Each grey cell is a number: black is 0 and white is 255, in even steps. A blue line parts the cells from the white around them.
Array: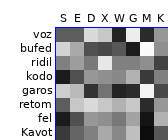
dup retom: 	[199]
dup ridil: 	[128]

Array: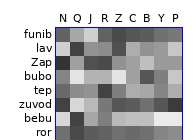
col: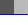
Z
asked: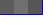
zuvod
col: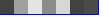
Q
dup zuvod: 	[86]
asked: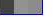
lav
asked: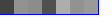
lav

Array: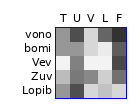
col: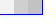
L
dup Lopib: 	[215]
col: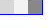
V
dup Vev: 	[243]
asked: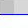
Lopib
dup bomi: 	[151]

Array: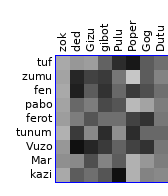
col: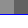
Pulu
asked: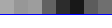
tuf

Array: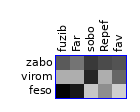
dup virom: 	[174]
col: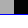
fuzib
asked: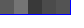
zabo
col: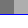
Far
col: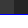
sobo
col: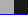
Far

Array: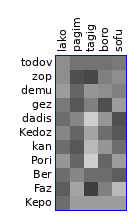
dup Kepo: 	[156]
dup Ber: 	[109]
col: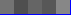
pagim
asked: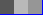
kan
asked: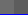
Ber
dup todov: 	[115]
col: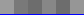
lako

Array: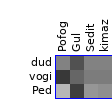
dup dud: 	[130]
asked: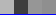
Ped
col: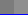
kimaz
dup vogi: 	[124]

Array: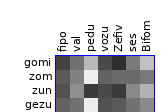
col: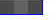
vozu
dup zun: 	[59]
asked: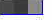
zun
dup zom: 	[106]
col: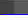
fipo
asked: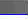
zom

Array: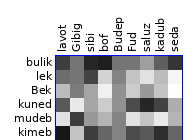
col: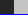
saluz
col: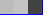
kadub
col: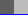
kadub
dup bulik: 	[117]
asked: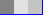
mudeb
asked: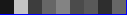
kimeb

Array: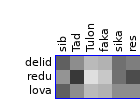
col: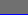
sika
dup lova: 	[141]
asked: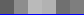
delid

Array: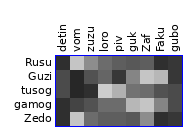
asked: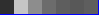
Rusu
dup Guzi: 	[55]

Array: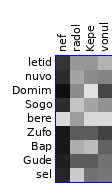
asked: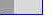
bere
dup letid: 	[151]
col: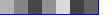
vonul
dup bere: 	[217]

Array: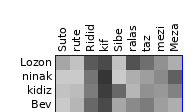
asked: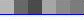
Bev
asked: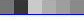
ninak
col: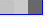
Sibe
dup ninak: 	[202]

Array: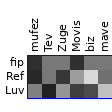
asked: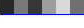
Ref
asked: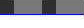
fip
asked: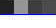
Luv

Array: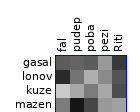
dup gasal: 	[92]
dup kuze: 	[168]
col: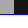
pudep

